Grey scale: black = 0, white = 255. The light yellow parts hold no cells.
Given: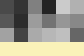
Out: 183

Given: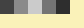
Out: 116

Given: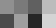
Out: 159

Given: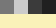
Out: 59

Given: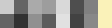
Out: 204

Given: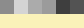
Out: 155
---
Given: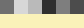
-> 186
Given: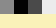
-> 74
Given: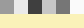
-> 63
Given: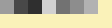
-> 47
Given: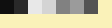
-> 232
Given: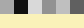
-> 217
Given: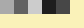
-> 204
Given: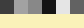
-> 136
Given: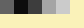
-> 61
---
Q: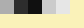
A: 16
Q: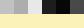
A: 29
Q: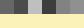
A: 61
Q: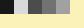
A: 76
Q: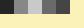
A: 201
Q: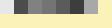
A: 91
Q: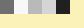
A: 185
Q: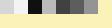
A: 65
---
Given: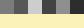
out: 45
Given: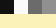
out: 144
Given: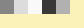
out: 177
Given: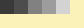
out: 211
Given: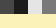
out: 121
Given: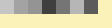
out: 91
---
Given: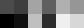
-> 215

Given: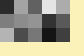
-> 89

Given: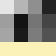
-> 69

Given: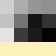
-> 52

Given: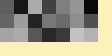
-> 80

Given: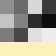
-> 13

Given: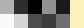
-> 112

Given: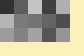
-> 78

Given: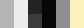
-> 143

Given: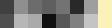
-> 196
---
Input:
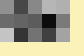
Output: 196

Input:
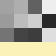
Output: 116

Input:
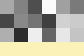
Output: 175

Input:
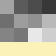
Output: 132

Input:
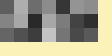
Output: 101

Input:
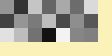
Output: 225

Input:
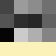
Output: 5

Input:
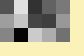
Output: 133
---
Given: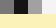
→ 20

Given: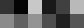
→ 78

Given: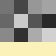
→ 49

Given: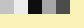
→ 14

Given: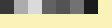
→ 83

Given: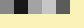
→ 163

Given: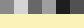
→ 158
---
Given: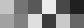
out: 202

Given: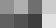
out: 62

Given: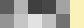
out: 192

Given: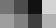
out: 63

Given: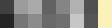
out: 198

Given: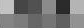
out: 95

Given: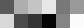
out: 132

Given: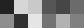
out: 177

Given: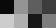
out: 23
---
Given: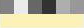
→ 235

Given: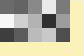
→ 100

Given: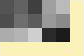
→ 98

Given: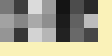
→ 62

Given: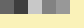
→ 62

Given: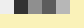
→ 50

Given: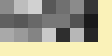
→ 189
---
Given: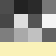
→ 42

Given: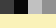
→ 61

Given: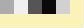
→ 85

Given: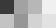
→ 150

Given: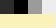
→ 44

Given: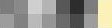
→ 73

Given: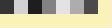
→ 52

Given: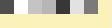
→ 78
